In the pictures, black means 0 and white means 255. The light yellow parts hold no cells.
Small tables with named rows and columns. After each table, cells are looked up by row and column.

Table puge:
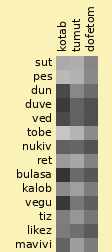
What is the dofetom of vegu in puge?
95
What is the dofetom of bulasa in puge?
86
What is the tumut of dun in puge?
136
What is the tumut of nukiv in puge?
102
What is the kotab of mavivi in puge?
99
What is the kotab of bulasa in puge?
52
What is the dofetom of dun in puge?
108
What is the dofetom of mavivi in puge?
124
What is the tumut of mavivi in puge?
158
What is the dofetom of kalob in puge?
124
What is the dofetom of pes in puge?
138
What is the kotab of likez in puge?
123
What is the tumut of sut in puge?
174
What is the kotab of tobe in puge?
197
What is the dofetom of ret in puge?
130
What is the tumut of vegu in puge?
119
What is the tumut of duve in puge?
99
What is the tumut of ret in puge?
166
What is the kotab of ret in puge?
154
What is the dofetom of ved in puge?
80

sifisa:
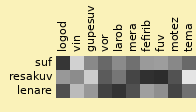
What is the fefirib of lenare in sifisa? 159
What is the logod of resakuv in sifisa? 152
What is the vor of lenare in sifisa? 66
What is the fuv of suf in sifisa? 157
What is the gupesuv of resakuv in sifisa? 205
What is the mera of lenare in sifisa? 80
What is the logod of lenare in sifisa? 79
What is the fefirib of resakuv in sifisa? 48
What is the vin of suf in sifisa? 209
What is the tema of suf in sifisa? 105

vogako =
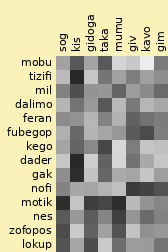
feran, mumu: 178
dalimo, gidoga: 153
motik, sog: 46
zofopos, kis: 202
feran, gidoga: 181
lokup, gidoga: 77
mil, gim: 106
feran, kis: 146
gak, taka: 103
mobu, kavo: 237
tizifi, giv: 126
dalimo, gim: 168
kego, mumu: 215
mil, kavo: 138
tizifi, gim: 143
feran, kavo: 114
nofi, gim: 82
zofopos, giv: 195
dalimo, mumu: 185
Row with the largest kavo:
mobu

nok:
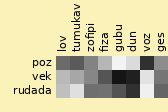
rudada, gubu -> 83
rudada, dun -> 48
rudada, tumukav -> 223
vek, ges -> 117
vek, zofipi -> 134
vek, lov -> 185
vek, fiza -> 85
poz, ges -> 141
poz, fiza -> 182
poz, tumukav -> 90
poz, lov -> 107
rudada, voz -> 240
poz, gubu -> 243
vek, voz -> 226
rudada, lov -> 191
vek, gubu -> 21

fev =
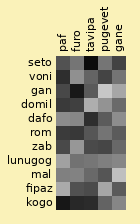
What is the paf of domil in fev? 58
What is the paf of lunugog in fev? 161
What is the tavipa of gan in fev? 90
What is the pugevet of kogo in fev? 99
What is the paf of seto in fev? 82
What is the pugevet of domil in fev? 147
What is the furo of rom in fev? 56
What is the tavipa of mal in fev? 105
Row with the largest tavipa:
domil

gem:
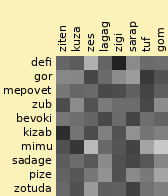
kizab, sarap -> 145
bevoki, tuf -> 110
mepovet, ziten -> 119
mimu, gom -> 200
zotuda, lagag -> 95
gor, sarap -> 156

